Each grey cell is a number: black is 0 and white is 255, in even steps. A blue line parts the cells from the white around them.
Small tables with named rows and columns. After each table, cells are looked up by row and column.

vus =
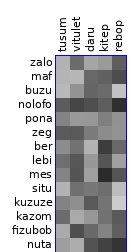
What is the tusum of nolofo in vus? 92
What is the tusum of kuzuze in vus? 131
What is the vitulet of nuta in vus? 173
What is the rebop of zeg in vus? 147
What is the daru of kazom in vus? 151
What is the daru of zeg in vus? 123
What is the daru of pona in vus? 152
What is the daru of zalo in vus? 165
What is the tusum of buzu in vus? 185
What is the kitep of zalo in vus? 154
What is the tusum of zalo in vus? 178
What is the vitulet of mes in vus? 84
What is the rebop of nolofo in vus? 47
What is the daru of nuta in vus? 83
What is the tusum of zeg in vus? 91
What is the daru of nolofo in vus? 79
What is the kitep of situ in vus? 110

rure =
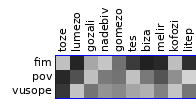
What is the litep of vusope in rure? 117
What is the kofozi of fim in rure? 190
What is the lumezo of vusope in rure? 195
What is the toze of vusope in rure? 55
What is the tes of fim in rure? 59
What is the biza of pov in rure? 121
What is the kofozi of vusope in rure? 196
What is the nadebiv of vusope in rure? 147
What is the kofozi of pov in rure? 143
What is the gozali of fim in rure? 167
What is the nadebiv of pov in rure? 122

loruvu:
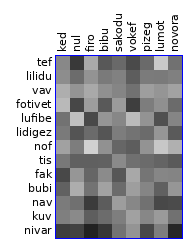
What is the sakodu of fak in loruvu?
87
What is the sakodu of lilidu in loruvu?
129
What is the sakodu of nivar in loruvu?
115
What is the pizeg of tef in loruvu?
106
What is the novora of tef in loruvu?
113
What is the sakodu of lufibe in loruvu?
135
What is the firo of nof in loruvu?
209
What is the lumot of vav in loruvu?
149
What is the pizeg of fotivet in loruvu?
125
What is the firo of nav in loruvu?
59

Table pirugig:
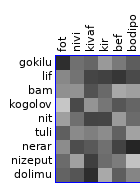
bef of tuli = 97
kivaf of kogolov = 148
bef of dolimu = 94
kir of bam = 105
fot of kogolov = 198
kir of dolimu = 169
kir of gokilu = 153
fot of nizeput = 107
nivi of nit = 111

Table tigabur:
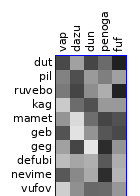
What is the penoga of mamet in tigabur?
69
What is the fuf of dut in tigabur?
32
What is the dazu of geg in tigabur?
69
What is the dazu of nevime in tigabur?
137
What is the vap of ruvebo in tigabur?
122
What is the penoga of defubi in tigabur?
89
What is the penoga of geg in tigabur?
44
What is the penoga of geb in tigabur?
86
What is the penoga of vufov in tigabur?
106
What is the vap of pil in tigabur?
130
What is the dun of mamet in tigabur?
110
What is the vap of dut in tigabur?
73
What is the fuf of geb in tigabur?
73
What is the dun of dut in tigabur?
70
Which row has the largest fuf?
nevime

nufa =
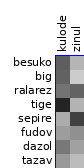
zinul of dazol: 161
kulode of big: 98
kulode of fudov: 157
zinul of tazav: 188
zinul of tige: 179
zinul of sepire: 64
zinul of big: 204
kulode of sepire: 172
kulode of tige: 36
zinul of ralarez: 99
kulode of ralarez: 115
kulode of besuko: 94

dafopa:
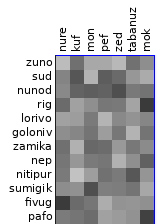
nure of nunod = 137
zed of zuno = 184
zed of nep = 177
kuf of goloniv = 134
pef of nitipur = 113
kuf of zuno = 112
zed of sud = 106
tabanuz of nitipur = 87
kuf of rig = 161
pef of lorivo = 180
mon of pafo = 108

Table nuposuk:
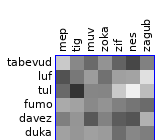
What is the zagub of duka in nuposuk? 126
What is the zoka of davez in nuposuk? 130
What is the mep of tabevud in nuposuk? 201
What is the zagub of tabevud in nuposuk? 129
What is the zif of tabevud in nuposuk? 99
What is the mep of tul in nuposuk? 105
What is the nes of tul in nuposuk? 240
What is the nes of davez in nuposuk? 84
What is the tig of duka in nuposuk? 150
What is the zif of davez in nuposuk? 92
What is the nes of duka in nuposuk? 135

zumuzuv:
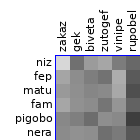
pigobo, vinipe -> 137
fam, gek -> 145
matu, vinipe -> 168
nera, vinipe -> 122
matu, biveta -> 134
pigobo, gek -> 127
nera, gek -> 145
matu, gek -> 143
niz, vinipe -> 124
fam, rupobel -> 98
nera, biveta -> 142
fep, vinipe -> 173
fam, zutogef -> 117
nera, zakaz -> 139
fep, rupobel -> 90
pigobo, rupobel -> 62

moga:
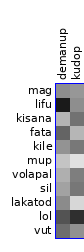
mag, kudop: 151
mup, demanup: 196
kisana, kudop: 114
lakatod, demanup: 139
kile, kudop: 120
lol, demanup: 83
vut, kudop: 145
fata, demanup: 100
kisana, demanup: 180
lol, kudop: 47
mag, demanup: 142
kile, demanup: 147
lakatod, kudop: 215
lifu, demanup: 26
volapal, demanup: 175
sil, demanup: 162
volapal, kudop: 126
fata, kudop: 182
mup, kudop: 224

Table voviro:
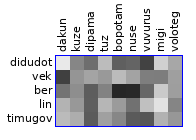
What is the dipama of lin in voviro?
94
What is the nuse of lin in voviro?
113
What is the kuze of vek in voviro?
149
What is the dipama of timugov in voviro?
91
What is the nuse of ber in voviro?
40
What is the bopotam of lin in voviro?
155
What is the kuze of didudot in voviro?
134
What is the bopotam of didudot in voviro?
95
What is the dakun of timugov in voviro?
187
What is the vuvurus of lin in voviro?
192

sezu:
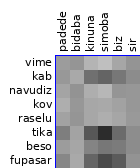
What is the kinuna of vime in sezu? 180
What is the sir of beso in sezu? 140
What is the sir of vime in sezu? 148
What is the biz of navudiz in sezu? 149
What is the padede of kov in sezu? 174
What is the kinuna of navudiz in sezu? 174
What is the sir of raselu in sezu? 153
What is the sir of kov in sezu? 151
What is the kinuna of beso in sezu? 132
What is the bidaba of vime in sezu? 149

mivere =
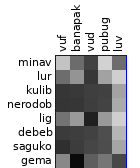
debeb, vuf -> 59
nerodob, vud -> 62
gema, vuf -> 136
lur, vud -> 55
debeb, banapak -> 62
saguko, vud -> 70
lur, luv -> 207
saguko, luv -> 165
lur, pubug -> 162
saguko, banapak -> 60
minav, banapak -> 108
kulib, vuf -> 54
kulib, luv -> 162
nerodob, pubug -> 67
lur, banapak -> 148
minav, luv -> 109
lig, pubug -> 153
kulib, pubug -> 65

